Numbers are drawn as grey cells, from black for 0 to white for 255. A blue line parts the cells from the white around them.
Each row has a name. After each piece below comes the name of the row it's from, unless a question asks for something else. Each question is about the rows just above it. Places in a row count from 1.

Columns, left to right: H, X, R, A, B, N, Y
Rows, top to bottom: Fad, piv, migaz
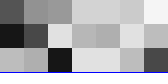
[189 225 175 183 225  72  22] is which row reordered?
piv
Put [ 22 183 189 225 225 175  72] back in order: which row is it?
piv
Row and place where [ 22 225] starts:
migaz, 3
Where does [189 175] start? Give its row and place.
migaz, 1
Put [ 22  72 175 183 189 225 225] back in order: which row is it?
piv

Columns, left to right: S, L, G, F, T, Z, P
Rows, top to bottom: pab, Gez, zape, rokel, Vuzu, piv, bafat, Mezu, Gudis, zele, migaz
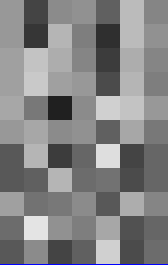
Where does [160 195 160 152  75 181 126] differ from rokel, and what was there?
2, [201]
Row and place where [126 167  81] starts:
zele, 4
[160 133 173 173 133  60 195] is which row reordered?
zape
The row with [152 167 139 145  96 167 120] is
piv

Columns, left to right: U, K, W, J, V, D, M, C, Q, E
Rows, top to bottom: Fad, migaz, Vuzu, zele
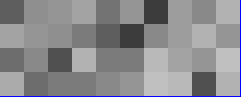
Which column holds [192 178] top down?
E
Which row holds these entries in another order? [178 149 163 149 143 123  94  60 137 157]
migaz
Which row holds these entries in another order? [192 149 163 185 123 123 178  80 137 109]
Vuzu
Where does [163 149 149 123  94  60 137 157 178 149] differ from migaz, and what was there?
3, [143]
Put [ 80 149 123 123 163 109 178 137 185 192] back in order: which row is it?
Vuzu
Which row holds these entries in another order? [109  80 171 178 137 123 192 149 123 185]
zele
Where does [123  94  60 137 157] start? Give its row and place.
migaz, 4

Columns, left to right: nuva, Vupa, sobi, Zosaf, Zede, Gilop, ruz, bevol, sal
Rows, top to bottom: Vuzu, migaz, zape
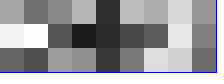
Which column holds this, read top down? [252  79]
Vupa
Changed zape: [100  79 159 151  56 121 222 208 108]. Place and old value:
4, [144]
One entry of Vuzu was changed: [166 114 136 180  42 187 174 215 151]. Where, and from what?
5, [48]

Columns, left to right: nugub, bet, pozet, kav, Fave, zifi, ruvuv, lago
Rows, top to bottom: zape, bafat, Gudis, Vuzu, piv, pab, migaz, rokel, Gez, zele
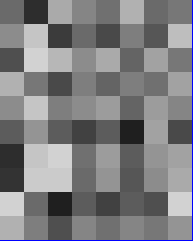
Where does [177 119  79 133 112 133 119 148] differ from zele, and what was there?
2, [126]
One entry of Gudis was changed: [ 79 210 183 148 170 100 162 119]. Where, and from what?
4, [140]
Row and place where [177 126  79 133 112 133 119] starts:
zele, 1
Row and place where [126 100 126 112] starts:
Vuzu, 4
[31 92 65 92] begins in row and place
Gez, 3
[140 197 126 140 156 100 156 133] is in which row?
piv

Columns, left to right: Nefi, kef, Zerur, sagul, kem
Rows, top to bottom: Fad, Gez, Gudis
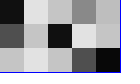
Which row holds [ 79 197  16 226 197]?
Gez
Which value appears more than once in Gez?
[197]
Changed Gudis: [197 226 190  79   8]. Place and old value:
3, [197]
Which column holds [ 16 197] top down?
Zerur
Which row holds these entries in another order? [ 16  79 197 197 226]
Gez
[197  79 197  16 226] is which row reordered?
Gez

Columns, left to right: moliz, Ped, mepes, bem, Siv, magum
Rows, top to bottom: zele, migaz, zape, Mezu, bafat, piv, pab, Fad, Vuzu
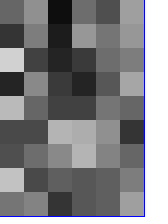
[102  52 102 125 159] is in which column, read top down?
magum
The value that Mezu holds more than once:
[36]
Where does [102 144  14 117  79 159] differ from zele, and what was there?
4, [109]
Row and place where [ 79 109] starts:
pab, 1
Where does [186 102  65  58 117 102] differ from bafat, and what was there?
4, [65]
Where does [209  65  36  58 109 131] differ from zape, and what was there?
6, [125]

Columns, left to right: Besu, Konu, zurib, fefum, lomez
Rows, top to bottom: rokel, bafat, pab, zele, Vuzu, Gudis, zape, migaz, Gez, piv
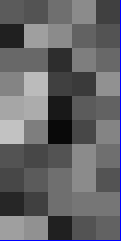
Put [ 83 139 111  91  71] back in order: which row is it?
migaz
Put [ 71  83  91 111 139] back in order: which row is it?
migaz
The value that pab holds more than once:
[104]

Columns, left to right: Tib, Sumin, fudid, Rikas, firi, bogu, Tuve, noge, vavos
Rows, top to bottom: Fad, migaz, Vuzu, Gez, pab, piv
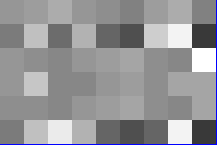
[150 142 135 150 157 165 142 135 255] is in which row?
Vuzu
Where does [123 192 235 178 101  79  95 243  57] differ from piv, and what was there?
7, [101]
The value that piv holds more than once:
[101]
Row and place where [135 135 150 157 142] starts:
Gez, 3
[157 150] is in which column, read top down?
firi
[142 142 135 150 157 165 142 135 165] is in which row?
pab

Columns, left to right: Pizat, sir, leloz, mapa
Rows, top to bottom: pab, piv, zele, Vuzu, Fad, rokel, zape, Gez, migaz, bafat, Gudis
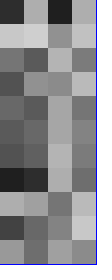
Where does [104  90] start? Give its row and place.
Fad, 1
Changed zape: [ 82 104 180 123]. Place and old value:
2, [96]
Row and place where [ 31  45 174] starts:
Gez, 1
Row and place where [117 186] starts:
migaz, 3
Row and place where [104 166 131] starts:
rokel, 2

